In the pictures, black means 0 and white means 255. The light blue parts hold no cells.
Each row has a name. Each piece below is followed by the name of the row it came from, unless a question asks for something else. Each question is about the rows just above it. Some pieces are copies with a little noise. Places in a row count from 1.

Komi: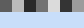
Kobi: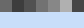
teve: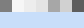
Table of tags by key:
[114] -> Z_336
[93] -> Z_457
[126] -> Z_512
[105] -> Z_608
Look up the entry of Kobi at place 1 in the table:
Z_608
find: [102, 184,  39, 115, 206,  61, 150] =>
Komi
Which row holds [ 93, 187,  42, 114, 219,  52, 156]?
Komi

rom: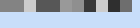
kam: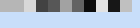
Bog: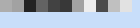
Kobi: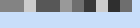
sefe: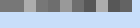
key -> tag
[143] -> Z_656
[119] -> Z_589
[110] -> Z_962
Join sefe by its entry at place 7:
Z_962
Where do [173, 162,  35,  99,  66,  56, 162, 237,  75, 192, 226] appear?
Bog
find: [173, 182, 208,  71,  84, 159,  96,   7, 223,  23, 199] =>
kam

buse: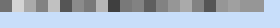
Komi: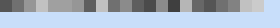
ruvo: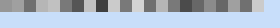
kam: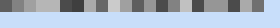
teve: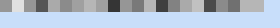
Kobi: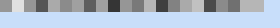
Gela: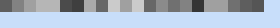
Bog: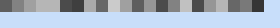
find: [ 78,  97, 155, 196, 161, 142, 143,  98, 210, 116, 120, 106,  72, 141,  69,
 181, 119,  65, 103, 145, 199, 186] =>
Komi
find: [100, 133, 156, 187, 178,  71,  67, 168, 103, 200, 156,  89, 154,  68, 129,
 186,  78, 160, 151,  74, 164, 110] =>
kam
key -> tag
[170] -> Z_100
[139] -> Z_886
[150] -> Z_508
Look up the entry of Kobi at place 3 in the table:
Z_508
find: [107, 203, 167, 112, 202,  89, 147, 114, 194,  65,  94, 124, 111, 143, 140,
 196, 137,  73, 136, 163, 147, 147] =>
buse
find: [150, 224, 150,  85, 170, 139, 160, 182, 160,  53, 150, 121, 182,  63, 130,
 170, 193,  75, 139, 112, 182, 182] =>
teve

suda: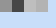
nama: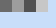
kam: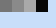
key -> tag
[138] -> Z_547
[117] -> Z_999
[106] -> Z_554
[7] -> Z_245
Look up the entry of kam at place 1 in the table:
Z_999
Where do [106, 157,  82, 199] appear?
nama
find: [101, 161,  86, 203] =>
nama
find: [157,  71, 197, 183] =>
suda

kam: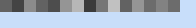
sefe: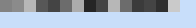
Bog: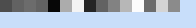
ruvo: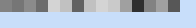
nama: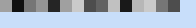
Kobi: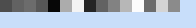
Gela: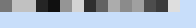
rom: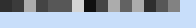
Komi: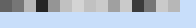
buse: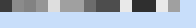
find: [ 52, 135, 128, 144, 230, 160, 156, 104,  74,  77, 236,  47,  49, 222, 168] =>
buse
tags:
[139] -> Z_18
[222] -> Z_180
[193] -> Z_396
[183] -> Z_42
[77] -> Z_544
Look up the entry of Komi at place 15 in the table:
Z_42
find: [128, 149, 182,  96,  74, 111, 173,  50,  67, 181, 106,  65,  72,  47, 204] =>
sefe
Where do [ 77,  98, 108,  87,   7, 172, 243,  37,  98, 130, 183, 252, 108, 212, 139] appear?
Kobi
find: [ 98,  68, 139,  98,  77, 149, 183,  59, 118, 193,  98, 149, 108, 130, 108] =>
kam

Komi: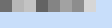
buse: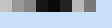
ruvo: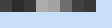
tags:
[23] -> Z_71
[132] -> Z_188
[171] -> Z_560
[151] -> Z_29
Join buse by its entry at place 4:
Z_71
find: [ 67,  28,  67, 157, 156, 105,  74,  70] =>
ruvo
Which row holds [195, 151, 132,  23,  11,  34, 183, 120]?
buse
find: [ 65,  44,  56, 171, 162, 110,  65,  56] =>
ruvo
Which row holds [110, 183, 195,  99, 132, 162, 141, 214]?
Komi

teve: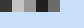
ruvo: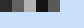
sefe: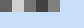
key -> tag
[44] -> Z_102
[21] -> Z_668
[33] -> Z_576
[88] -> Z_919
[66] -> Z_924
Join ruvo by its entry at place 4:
Z_668
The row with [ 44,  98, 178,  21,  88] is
ruvo

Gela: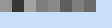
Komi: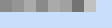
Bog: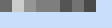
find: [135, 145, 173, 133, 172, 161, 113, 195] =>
Komi
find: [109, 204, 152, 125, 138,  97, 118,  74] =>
Bog
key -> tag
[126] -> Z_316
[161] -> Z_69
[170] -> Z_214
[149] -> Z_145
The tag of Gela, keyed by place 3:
Z_69

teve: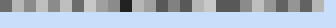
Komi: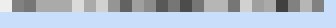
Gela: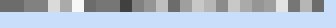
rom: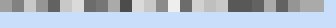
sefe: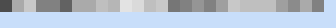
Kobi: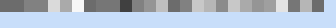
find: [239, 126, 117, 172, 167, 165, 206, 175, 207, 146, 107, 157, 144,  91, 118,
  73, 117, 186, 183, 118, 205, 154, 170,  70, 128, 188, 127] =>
Komi
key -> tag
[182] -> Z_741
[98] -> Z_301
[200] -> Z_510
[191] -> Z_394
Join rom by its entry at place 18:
Z_394
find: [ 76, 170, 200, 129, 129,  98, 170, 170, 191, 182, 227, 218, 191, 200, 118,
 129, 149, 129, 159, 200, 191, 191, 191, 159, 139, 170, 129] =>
sefe
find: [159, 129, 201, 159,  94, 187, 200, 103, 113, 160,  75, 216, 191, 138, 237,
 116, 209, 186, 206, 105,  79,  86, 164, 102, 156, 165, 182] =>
rom
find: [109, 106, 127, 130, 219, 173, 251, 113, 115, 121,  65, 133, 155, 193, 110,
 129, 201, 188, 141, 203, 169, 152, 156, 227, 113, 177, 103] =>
Kobi
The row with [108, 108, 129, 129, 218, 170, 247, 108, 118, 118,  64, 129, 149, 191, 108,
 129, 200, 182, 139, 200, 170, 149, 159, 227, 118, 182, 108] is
Kobi

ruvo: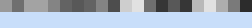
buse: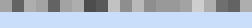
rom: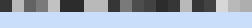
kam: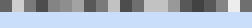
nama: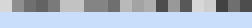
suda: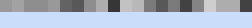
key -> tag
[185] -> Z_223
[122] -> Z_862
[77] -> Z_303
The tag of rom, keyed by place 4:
Z_862
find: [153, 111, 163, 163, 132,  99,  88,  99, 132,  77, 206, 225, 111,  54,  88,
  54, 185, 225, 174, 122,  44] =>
ruvo
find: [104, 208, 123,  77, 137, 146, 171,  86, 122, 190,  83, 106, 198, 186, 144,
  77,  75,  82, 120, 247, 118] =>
kam

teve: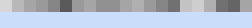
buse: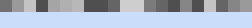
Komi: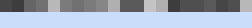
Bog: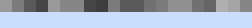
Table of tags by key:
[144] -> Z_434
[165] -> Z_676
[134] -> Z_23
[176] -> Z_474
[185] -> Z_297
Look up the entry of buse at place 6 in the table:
Z_474
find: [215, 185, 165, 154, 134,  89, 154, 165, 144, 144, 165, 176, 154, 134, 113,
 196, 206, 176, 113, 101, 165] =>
teve
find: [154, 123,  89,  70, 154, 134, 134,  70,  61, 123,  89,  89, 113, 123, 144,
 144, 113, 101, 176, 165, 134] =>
Bog
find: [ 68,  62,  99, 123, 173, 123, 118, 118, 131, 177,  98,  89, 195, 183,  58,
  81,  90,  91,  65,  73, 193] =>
Komi

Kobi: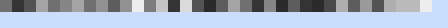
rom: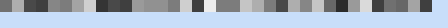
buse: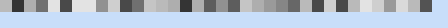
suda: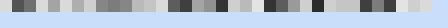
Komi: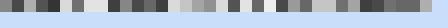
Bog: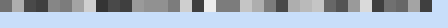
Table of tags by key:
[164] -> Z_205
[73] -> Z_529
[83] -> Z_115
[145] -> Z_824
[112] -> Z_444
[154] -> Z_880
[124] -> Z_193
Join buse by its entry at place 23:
Z_880
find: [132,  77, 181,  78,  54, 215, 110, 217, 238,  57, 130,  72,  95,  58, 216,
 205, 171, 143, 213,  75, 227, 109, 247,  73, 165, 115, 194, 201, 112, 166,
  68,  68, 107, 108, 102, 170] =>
Komi
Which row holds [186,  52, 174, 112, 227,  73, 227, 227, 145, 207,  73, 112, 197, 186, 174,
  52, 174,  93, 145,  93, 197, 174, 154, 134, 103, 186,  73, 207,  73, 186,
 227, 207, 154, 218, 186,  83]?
buse
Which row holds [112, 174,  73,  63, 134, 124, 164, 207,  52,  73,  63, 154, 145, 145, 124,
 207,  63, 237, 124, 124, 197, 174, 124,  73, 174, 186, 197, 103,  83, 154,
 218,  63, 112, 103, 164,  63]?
Bog
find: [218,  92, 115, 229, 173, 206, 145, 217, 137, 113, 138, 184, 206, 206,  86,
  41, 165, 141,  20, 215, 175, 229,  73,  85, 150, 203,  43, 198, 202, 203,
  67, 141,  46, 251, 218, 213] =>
suda
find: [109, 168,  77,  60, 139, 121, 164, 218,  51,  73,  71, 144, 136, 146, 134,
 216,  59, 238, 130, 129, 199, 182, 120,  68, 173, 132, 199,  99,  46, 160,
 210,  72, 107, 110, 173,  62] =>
rom

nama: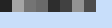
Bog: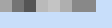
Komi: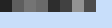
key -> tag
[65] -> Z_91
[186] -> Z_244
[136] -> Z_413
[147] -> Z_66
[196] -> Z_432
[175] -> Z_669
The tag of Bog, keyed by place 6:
Z_669
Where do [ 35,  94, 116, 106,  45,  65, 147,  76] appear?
Komi
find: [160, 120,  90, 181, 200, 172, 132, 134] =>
Bog

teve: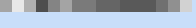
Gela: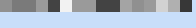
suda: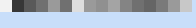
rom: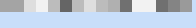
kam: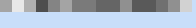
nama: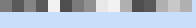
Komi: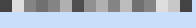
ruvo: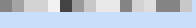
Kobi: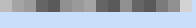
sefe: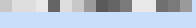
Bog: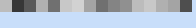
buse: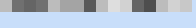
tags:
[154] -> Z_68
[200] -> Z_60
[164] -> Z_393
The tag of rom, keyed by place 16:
Z_68
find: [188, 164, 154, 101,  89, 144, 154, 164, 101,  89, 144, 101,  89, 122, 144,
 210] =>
Kobi
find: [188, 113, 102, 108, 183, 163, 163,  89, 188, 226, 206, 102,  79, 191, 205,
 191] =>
buse
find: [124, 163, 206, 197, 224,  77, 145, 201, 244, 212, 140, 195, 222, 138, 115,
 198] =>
ruvo
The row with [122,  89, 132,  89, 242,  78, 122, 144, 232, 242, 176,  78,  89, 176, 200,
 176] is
nama
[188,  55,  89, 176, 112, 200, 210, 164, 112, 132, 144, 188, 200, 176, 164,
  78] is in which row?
Bog

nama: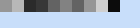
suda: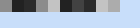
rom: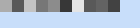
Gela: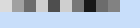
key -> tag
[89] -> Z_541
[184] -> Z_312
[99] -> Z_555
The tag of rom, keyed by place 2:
Z_541
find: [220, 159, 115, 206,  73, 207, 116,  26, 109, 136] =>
Gela
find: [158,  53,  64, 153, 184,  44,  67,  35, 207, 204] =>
suda

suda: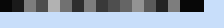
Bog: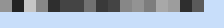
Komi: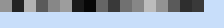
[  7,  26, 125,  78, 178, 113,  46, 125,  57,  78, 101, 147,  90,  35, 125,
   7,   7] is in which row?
suda
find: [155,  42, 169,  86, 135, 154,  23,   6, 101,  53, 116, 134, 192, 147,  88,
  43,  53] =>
Komi
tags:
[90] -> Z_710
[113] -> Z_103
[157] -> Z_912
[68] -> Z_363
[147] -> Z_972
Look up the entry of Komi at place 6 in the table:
Z_912

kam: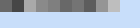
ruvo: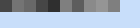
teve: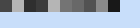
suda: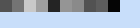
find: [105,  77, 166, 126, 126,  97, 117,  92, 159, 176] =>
kam
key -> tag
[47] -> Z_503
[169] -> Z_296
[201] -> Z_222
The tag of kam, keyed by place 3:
Z_296
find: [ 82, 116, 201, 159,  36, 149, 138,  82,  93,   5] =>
suda
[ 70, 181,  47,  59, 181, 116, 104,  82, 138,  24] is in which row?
teve
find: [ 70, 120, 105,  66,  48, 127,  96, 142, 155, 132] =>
ruvo

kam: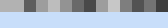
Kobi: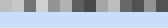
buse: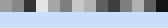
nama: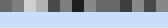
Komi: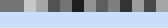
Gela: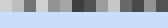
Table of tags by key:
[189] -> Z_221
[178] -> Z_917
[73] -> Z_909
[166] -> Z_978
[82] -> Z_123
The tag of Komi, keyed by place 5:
Z_123
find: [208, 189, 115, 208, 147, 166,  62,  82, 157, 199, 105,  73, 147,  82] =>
Gela
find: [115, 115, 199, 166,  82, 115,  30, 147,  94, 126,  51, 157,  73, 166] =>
Komi
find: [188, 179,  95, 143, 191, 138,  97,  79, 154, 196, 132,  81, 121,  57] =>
kam
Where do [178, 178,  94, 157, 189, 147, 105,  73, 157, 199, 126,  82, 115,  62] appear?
kam

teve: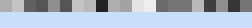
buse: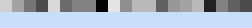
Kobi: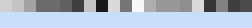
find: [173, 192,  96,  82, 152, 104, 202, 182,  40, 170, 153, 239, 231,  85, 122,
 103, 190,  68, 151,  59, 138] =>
teve
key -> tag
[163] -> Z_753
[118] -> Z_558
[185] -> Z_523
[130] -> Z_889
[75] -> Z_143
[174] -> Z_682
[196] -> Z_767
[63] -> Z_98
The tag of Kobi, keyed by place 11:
Z_558
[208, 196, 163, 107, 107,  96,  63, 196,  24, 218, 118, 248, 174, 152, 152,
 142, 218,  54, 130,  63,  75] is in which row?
Kobi

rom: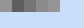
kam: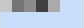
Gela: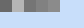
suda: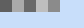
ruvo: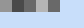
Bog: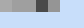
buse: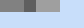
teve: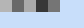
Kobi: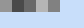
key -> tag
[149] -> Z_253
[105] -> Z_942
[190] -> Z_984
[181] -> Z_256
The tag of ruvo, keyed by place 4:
Z_256
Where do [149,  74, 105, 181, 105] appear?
ruvo
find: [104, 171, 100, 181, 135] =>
suda

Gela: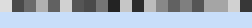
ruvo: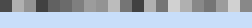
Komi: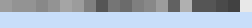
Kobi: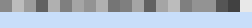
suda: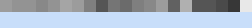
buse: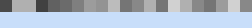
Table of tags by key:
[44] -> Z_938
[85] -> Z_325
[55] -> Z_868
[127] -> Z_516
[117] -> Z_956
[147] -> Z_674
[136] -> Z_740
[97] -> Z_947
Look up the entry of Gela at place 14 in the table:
Z_740
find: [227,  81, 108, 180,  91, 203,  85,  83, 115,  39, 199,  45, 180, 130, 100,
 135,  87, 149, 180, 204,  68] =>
Gela
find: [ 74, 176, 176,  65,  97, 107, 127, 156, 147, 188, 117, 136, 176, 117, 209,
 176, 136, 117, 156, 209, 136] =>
buse
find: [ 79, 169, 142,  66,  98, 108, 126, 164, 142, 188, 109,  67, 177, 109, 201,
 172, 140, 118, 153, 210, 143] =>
ruvo

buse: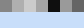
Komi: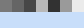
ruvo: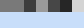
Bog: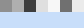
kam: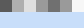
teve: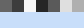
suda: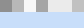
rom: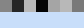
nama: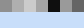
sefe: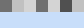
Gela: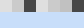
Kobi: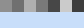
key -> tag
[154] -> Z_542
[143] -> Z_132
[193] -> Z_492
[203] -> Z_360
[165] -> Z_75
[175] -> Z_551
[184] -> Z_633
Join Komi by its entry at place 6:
Z_542
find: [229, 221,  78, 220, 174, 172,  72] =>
Gela
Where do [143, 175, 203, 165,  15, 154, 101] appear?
nama
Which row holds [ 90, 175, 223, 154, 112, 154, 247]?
kam
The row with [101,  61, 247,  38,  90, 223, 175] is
teve
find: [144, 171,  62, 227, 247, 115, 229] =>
Bog

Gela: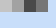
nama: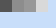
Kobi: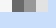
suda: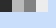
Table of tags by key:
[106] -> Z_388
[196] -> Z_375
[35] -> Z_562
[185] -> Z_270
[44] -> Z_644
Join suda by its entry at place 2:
Z_270
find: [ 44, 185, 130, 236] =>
suda
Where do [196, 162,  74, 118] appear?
Gela
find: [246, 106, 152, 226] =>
Kobi
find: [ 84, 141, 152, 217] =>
nama
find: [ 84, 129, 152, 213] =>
nama

